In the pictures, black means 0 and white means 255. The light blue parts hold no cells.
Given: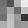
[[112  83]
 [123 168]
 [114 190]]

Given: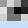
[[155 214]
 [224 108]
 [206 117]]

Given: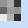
[[146 171]
 [102 155]
 [232 179]]

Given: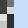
[[ 62 116]
 [ 64 213]
 [224  47]]

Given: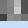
[[117 133]
 [120 130]
 [ 64 140]]

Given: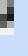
[[183 123]
 [186  59]
 [ 71  26]]
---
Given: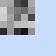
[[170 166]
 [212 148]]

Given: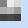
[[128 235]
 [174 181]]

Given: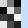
[[217 120]
 [ 17 223]]

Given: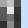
[[165 195]
 [ 90 227]]

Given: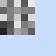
[[186 113]
 [101 131]]

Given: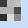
[[ 58 183]
 [178 177]]

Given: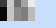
[[ 58 201]
 [  8 197]]

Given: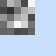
[[ 97 183]
 [ 70  49]]
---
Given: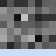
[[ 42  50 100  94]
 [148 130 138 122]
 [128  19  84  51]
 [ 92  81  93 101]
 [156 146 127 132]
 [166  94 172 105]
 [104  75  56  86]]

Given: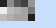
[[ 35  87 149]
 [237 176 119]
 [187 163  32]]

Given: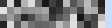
[[ 54  35 219  23  41  86 186  30]
 [227 174 150 166  56 123 180  49]
 [121 115  74 141  87 220  94 188]
 [ 36  87 115 103 189 224  40 227]]

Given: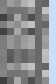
[[127 142 193 100]
 [133 116 143 193]
 [ 64 168  79 140]
 [127 142 192 102]
 [ 66 166  80 142]
 [125 134 167 161]
 [125 136 171 153]
 [129 116 123 189]
 [124 118 116 185]
 [127 141 193 101]
 [133 116 145 193]
 [ 63 169  79 139]]

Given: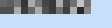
[[102 119 168  69 171 112 113]
 [ 77 170 103  81 111 173 135]]

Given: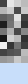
[[ 66 208]
 [182  75]
 [ 95 225]
 [ 30 195]
 [118  72]
 [ 23 185]
 [240 114]
 [ 67  87]
 [151 200]]
